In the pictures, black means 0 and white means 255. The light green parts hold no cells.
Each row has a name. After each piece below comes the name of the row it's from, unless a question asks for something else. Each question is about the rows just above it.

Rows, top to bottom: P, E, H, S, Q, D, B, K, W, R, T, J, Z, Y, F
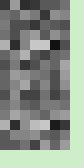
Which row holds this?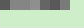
Y
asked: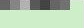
D
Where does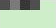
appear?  B
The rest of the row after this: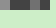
[101]

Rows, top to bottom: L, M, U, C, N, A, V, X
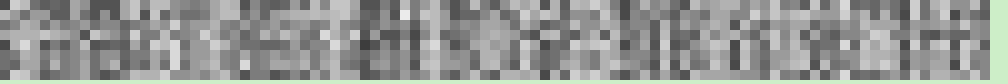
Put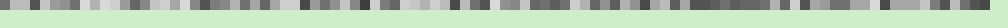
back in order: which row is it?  N
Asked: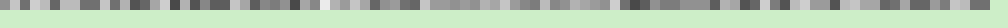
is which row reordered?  M
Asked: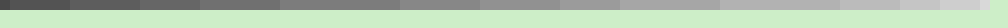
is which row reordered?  X
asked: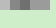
A

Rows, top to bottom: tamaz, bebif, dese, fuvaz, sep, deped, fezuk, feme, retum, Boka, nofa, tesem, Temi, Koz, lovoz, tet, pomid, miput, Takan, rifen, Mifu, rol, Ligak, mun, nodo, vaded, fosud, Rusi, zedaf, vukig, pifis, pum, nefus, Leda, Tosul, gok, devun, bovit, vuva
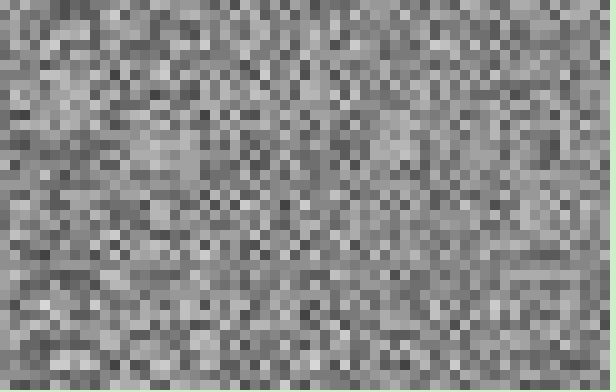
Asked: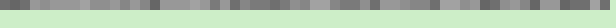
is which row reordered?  Takan
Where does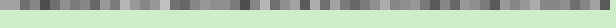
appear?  fezuk

